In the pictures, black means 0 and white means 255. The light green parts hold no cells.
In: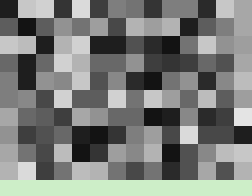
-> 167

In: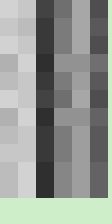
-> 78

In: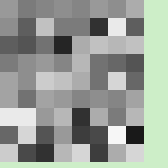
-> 172

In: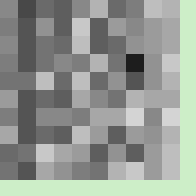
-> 179

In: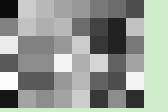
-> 77

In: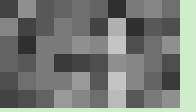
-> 110

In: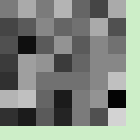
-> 170

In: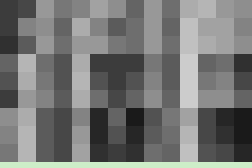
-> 142
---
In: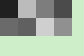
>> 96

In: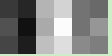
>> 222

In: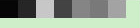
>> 133

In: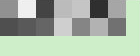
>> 133

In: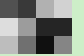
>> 112

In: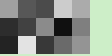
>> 56

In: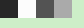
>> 252

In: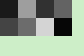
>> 108
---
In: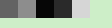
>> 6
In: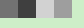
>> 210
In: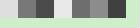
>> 75
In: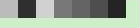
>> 209
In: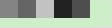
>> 194
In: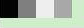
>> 238
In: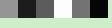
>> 92
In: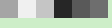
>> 197
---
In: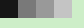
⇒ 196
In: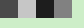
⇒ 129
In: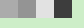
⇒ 61
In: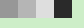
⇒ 42
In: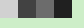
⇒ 32
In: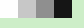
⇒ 21
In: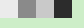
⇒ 44
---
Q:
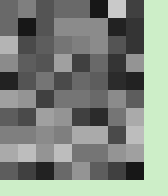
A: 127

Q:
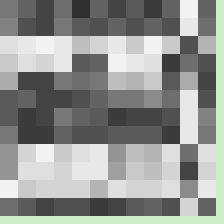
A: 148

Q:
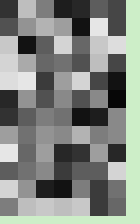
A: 93

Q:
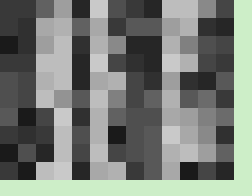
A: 57

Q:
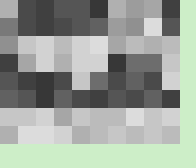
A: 97
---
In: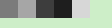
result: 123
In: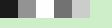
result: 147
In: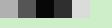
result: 85
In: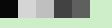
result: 95
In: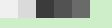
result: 106
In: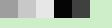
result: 158
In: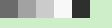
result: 162
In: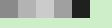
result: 160
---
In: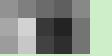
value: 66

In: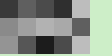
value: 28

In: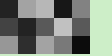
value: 163

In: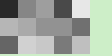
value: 200

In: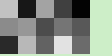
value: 98

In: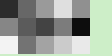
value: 163
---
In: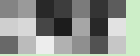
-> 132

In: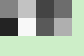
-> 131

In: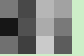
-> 121

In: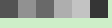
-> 83

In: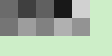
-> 107

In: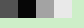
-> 82
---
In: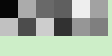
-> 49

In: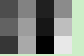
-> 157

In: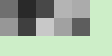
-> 200

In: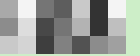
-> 179

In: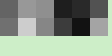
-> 60

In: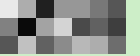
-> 74

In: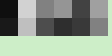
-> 46

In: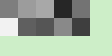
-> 85

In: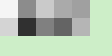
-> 128
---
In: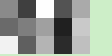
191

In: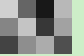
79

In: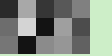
97

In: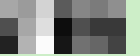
67

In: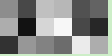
173

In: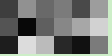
123

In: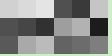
126

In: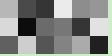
32

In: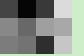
198

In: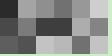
195
